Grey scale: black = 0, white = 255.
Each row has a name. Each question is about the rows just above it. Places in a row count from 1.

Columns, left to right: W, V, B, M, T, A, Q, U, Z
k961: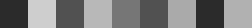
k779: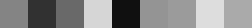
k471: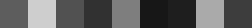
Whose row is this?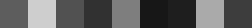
k471
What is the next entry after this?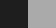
[61]
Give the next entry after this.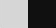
[148]
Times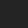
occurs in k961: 0
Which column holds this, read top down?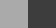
Z

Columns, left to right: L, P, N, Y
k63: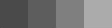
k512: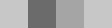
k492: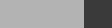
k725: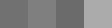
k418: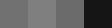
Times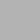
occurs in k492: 3
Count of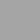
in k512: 1
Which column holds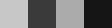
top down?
Y
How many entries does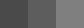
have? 3
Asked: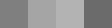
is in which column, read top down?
N
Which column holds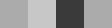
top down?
Y
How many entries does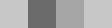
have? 4

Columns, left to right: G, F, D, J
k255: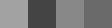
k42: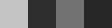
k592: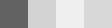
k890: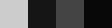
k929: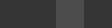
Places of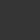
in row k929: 1 2 4
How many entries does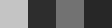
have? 4

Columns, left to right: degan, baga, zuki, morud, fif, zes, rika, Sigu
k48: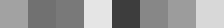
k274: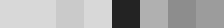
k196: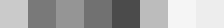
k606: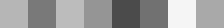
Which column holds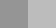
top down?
zuki
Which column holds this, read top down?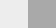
Sigu
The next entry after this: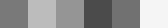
[169]
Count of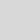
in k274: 3
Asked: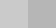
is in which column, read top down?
degan

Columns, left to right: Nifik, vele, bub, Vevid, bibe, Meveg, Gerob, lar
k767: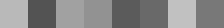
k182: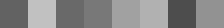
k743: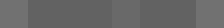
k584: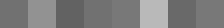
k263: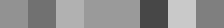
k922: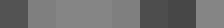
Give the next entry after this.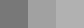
[77]
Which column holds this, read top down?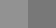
Vevid
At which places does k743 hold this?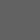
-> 2 3 4 6 7
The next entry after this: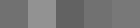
[185]
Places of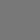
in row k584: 5 8
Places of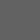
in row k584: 3

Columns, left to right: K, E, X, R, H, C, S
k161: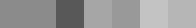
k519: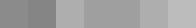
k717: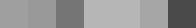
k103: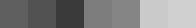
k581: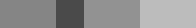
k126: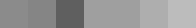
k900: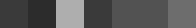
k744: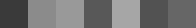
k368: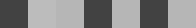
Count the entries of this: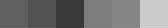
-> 6
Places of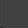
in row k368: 1 4 6
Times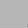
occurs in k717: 2
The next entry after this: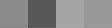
[195]
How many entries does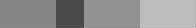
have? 7
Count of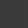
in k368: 0
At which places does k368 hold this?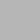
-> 3 5 7

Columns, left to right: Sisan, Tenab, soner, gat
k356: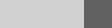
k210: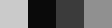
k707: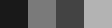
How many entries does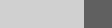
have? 4
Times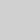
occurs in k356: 3
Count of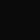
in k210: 1

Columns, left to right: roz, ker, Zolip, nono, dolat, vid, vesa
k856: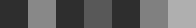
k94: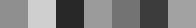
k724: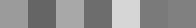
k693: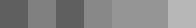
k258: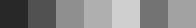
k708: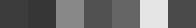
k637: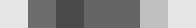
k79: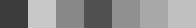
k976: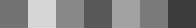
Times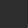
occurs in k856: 3
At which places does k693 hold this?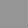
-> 5 6
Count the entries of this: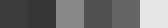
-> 6
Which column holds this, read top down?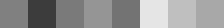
vid
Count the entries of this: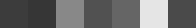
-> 7
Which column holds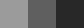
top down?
roz

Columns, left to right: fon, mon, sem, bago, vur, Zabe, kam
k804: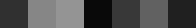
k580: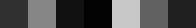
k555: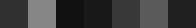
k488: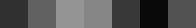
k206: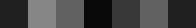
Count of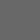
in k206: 0
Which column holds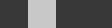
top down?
vur
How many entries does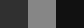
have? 3
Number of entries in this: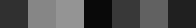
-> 7
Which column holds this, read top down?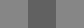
mon
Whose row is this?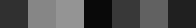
k804
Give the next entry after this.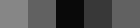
[32]

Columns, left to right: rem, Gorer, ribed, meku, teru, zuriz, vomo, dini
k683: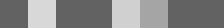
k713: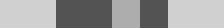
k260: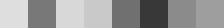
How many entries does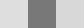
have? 3
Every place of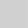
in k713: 1 2 7 8
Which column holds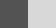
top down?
ribed
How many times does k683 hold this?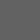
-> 5
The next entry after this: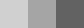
[98]
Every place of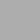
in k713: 5

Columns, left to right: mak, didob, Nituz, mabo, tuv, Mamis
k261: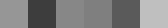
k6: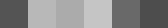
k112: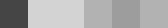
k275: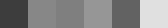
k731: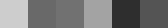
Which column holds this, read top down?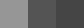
mak
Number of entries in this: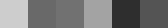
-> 6
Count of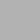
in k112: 2
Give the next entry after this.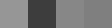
[90]

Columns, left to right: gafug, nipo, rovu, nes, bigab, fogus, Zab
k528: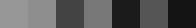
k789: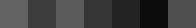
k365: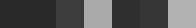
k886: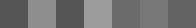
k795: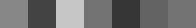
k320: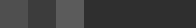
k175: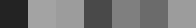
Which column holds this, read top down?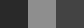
nipo
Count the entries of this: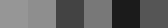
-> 6
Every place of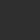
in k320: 4 5 6 7
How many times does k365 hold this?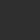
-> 1
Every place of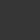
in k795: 5

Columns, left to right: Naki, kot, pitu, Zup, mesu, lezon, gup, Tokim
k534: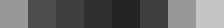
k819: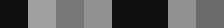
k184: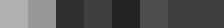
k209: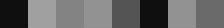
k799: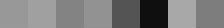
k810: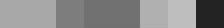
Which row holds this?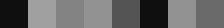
k209
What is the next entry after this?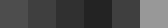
[197]
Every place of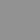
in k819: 4 7
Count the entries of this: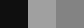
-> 3
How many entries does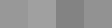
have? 4
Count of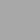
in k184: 0

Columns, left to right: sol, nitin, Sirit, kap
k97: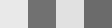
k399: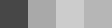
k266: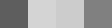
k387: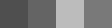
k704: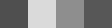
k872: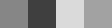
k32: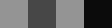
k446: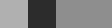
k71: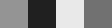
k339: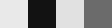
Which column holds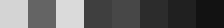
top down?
nitin
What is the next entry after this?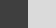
[162]
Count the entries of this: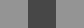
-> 3
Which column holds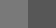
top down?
kap
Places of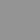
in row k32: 1 3
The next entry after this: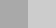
[182]
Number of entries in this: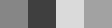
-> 4

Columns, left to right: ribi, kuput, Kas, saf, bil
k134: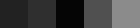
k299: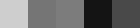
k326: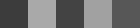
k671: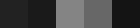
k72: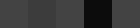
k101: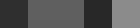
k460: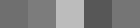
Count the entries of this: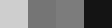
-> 4
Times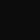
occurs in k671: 0
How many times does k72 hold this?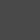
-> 0
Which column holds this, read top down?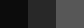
saf

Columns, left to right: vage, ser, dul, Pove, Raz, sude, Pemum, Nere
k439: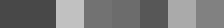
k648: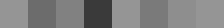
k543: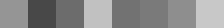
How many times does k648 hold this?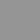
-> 3
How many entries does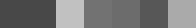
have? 7
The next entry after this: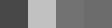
[87]

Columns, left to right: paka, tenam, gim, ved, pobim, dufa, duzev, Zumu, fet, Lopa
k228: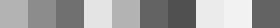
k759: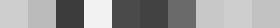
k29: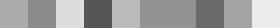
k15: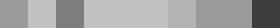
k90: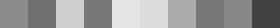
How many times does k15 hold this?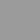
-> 3
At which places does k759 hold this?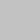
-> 10
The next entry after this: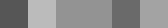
[235]

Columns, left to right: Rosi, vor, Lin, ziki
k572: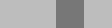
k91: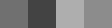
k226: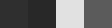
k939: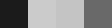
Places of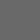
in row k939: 4
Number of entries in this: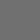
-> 1
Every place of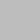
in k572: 1 2 4
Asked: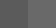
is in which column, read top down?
ziki
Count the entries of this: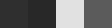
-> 4

